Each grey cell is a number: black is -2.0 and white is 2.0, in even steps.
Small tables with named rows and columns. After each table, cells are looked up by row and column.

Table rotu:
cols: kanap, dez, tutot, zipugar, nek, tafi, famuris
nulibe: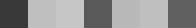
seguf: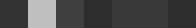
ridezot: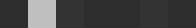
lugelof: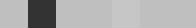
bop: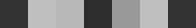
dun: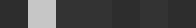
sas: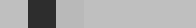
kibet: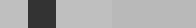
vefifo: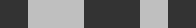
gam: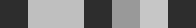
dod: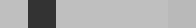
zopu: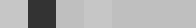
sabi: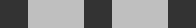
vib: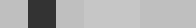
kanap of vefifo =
-1.2
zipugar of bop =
-1.3
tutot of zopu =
1.0
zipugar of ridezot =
-1.3
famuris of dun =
-1.3
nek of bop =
0.4
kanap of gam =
-1.3

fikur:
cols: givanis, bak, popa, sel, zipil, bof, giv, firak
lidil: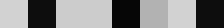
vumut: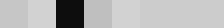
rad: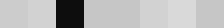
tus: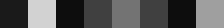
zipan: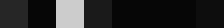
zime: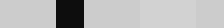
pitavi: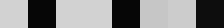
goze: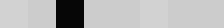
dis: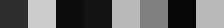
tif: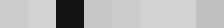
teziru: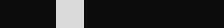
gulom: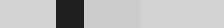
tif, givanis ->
1.2
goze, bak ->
1.2
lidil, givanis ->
1.3
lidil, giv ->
1.3
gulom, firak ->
1.3
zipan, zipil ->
-1.9
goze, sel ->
1.2
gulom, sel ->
1.2
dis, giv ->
-1.9
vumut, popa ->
-1.8
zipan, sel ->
-1.6
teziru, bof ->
-1.8
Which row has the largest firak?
gulom

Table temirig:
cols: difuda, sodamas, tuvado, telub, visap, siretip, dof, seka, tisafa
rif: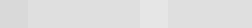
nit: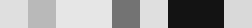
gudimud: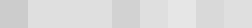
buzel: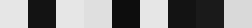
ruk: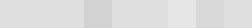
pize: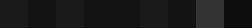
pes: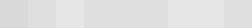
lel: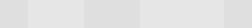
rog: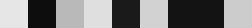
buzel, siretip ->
1.6
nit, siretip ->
1.5
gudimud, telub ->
1.5
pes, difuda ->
1.4
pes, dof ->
1.6
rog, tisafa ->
1.2
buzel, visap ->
-1.8

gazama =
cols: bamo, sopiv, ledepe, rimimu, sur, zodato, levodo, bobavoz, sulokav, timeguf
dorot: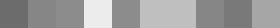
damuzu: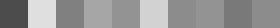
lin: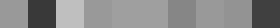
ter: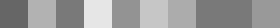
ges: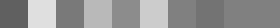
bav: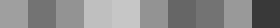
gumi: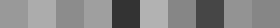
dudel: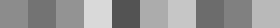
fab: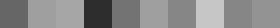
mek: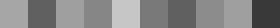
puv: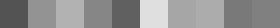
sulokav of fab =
0.1
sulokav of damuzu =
-0.1
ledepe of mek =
0.5
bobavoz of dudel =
-0.3
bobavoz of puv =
0.7
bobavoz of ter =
-0.1
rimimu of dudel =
1.4
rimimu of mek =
0.1
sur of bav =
1.1
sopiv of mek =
-0.5
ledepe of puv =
0.8
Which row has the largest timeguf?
dudel

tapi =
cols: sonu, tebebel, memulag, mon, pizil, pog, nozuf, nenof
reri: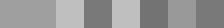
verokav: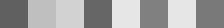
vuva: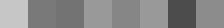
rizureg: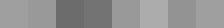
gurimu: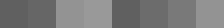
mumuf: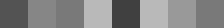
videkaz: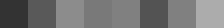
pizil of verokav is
1.6
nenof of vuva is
0.2
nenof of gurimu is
0.3
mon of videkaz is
-0.1
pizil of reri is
1.0
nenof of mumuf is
-0.1
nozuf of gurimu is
-0.1
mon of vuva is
0.4
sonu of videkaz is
-1.2

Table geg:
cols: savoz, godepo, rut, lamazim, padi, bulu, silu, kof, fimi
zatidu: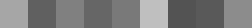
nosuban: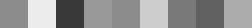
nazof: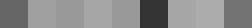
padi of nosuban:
0.2
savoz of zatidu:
0.6
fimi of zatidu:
0.2
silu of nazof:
0.6
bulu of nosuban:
1.2
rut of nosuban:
-1.1
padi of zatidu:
-0.1
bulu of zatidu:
1.0
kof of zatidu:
-0.6
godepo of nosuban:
1.7
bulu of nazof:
-1.2
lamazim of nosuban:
0.4

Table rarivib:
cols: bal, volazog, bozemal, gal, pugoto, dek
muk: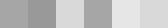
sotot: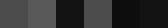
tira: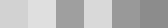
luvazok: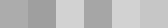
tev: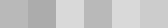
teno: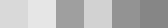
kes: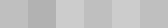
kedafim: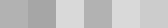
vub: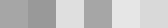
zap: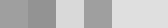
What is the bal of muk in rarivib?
0.6
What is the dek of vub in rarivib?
1.4
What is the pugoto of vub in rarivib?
1.6
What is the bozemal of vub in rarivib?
1.5
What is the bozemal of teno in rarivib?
0.5
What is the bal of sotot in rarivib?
-0.8

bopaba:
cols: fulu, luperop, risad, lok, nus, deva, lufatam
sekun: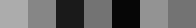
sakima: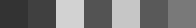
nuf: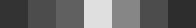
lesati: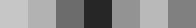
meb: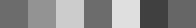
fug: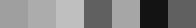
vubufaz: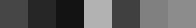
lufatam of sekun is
-0.2
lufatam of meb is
-0.4
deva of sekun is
0.3
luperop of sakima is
-1.0
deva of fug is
-1.7
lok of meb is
-0.3
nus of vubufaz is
-1.0

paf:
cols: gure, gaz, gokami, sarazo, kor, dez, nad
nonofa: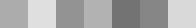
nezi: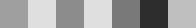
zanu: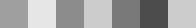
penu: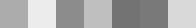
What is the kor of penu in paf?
-0.2
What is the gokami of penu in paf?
0.2
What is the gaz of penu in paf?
1.7
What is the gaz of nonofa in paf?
1.5
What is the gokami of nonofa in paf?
0.3
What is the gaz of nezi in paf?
1.5
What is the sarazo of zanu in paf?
1.2
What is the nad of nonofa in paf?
1.4
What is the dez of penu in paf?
-0.1
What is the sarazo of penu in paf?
1.0
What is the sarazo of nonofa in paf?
0.8
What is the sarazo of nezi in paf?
1.5
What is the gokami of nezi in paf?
0.2
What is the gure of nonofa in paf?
0.7
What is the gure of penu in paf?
0.7
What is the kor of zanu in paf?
-0.1
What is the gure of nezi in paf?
0.5
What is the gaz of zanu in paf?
1.6
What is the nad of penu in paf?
1.4
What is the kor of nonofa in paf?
-0.2
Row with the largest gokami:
nonofa

